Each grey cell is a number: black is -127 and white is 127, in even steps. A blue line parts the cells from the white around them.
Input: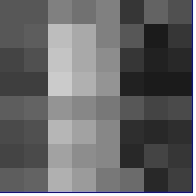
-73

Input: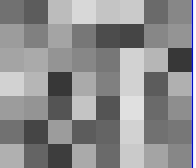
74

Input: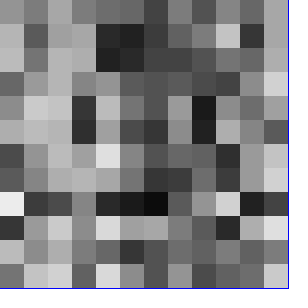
5

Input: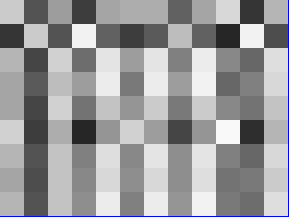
88

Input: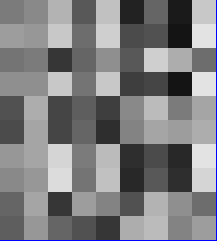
-26
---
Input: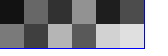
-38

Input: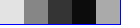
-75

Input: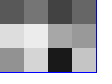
85

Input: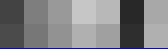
32

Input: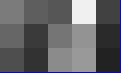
11

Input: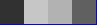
70

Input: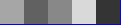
8

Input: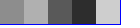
-38
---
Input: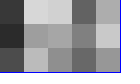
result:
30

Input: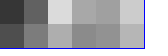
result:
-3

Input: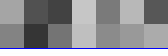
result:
-74

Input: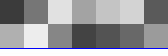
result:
109

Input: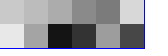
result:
36

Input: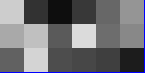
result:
64
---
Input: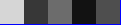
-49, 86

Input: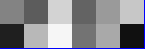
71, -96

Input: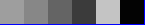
-124, 30

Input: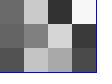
119, -46

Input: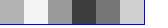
79, 51

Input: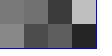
63, 7
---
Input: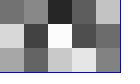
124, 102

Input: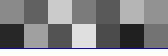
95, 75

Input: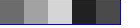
85, 34

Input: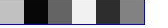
113, 65

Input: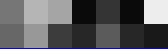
109, 53

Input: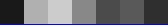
76, 48
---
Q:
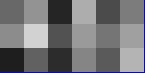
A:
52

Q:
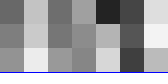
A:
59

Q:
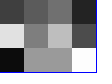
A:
125

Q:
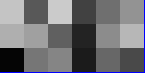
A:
-54

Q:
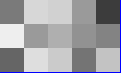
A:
67

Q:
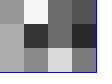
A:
-4

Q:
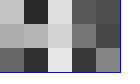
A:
5

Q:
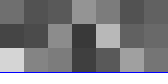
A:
-10

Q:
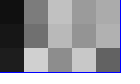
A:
-29
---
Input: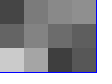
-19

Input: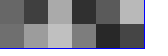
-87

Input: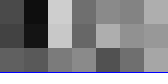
17

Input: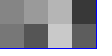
73

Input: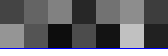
65

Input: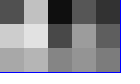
28

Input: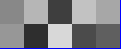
-52
